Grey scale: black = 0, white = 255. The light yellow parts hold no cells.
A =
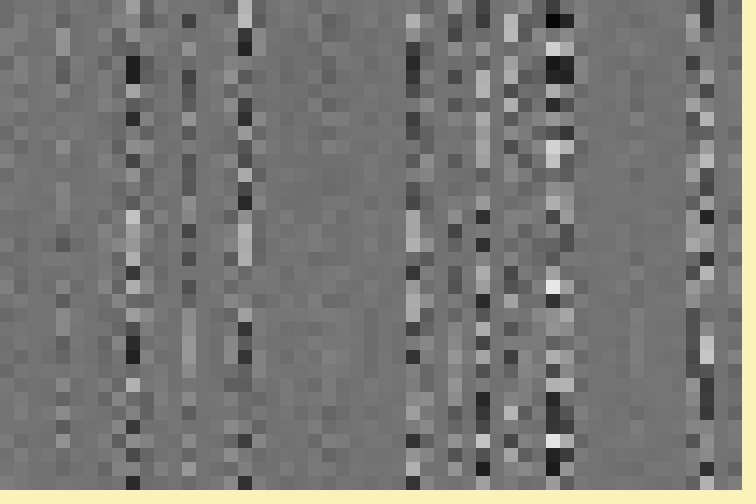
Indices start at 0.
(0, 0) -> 108
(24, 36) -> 124
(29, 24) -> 108
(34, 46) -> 114
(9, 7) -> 113
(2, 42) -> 115
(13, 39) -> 141
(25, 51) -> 117
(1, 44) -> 114
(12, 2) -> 115
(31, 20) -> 113
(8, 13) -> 148
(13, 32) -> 107
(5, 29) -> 54
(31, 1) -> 108
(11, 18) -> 111
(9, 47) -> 116
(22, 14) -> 116
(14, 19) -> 115
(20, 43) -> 116
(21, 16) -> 134
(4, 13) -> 107
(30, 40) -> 65
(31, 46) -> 116
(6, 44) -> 119
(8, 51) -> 116
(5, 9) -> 30
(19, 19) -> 118
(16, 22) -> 123
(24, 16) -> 135
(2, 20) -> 112
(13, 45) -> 114
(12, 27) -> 114
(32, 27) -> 114
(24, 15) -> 110
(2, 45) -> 117
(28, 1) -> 122
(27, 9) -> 177
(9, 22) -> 108
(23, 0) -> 115

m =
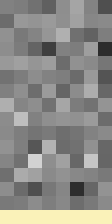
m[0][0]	129
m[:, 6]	[131, 135, 98, 158, 138, 153, 173, 114, 155, 130, 145, 197, 131, 102, 121]
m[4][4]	108
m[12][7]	121
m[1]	[108, 152, 148, 154, 143, 161, 135, 138]
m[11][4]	161
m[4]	[153, 160, 149, 157, 108, 145, 138, 118]
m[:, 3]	[96, 154, 150, 63, 157, 130, 155, 113, 143, 122, 178, 142, 138, 120, 126]
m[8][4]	148
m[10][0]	146
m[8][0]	140
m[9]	[138, 126, 116, 122, 110, 116, 130, 138]
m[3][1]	124
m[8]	[140, 190, 129, 143, 148, 145, 155, 108]
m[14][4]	136
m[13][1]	107
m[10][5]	113
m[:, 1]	[125, 152, 121, 124, 160, 125, 143, 133, 190, 126, 127, 113, 171, 107, 124]
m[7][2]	142
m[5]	[114, 125, 141, 130, 126, 107, 153, 84]
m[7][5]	124
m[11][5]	103
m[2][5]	112

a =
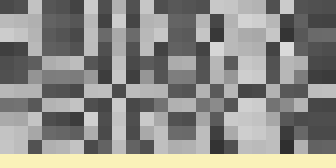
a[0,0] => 74
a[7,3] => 179
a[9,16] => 170
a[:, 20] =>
[203, 67, 52, 218, 183, 183, 88, 139, 88, 59, 47]
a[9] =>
[195, 189, 167, 106, 102, 95, 173, 74, 200, 75, 169, 191, 107, 106, 189, 63, 170, 206, 201, 190, 59, 104, 74, 74]
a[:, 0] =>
[74, 186, 204, 63, 78, 80, 184, 113, 170, 195, 197]
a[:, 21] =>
[83, 97, 88, 96, 176, 126, 85, 180, 76, 104, 177]
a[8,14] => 166
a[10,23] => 100
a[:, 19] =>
[80, 183, 198, 68, 82, 84, 179, 115, 167, 190, 190]
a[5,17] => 206
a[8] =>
[170, 167, 196, 78, 72, 60, 208, 78, 194, 79, 201, 168, 82, 78, 166, 91, 201, 198, 194, 167, 88, 76, 78, 78]
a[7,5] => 195
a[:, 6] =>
[203, 184, 190, 189, 86, 152, 188, 79, 208, 173, 75]
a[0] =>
[74, 80, 194, 86, 81, 67, 203, 79, 177, 81, 198, 79, 88, 84, 80, 200, 197, 183, 179, 80, 203, 83, 80, 78]
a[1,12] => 100
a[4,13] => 175
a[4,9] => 73
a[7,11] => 115
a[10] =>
[197, 189, 82, 176, 180, 195, 75, 99, 187, 99, 80, 191, 174, 177, 190, 51, 81, 189, 186, 190, 47, 177, 98, 100]
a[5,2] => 148
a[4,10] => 91
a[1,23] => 67
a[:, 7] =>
[79, 67, 106, 80, 71, 61, 190, 70, 78, 74, 99]
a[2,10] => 184
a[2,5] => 73
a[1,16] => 179
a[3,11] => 67
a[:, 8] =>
[177, 205, 169, 173, 192, 198, 76, 202, 194, 200, 187]

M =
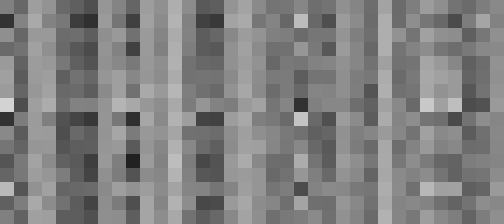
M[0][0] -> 128
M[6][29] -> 117
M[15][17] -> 163
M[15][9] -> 94
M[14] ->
[96, 125, 169, 140, 114, 92, 68, 142, 123, 79, 165, 133, 178, 141, 72, 75, 154, 167, 140, 134, 111, 164, 111, 110, 150, 136, 113, 169, 132, 136, 131, 112, 99, 115, 141, 136]
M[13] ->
[185, 85, 146, 161, 101, 104, 107, 138, 158, 146, 157, 139, 163, 133, 131, 117, 132, 158, 149, 117, 125, 76, 131, 138, 136, 121, 118, 173, 139, 112, 183, 160, 161, 95, 101, 154]
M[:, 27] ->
[163, 174, 174, 175, 160, 172, 175, 161, 171, 154, 168, 169, 167, 173, 169, 178]
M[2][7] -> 143
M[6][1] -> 101
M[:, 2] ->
[158, 169, 153, 161, 156, 155, 151, 159, 155, 156, 150, 163, 157, 146, 169, 160]
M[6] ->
[155, 101, 151, 162, 105, 107, 93, 138, 159, 113, 169, 153, 182, 126, 112, 105, 146, 167, 138, 108, 123, 104, 133, 131, 143, 126, 84, 175, 113, 117, 166, 146, 154, 87, 115, 148]
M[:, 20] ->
[118, 103, 126, 113, 121, 123, 123, 133, 106, 121, 120, 108, 114, 125, 111, 121]
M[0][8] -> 132
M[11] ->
[85, 121, 163, 139, 97, 90, 62, 153, 126, 33, 155, 130, 189, 125, 72, 83, 153, 171, 136, 109, 108, 172, 116, 92, 156, 142, 119, 169, 120, 141, 123, 103, 99, 125, 129, 133]
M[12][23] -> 105
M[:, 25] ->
[133, 139, 127, 134, 134, 125, 126, 110, 139, 127, 124, 142, 137, 121, 136, 132]
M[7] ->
[211, 77, 159, 172, 110, 130, 129, 148, 180, 168, 151, 141, 169, 124, 149, 130, 125, 154, 162, 117, 133, 50, 128, 135, 135, 110, 97, 161, 137, 105, 200, 160, 190, 77, 82, 154]
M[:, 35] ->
[137, 130, 144, 137, 146, 144, 148, 154, 134, 136, 135, 133, 140, 154, 136, 143]
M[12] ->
[101, 120, 157, 150, 125, 93, 68, 144, 124, 83, 140, 135, 179, 129, 87, 84, 151, 155, 149, 105, 114, 150, 127, 105, 147, 137, 100, 167, 138, 130, 140, 116, 98, 114, 117, 140]
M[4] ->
[154, 98, 156, 152, 120, 96, 83, 145, 136, 121, 152, 142, 177, 114, 104, 102, 145, 157, 146, 104, 121, 118, 130, 133, 145, 134, 114, 160, 114, 116, 165, 153, 135, 96, 109, 146]
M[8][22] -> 105
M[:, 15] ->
[94, 57, 103, 88, 102, 115, 105, 130, 66, 108, 95, 83, 84, 117, 75, 104]
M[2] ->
[143, 103, 153, 153, 108, 110, 94, 143, 153, 113, 154, 133, 171, 130, 93, 103, 136, 156, 147, 128, 126, 107, 118, 118, 148, 127, 111, 174, 146, 116, 161, 144, 141, 95, 119, 144]
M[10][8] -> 153
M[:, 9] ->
[101, 64, 113, 65, 121, 135, 113, 168, 47, 123, 90, 33, 83, 146, 79, 94]
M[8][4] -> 82
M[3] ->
[106, 114, 161, 143, 105, 88, 75, 148, 130, 65, 154, 128, 175, 126, 92, 88, 145, 161, 139, 112, 113, 150, 121, 88, 155, 134, 103, 175, 116, 131, 141, 118, 109, 121, 136, 137]

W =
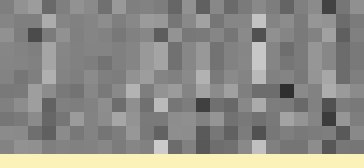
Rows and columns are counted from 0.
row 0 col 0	127
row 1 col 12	118
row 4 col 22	150
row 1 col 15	118
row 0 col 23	66
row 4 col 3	165
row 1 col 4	133
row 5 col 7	127
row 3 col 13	135
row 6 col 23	173
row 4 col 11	164
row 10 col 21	117
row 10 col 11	203
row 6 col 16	160
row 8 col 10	122
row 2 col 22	130
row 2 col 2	75
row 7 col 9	143
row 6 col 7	121
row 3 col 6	132
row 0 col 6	138
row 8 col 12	141
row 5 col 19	129
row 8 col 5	155
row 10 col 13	129
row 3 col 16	130
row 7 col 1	141
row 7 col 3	98
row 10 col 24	119
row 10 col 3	127
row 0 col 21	128
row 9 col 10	121
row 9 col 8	125
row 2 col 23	161
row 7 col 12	118
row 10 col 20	117
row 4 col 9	133
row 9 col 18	81
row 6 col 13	132
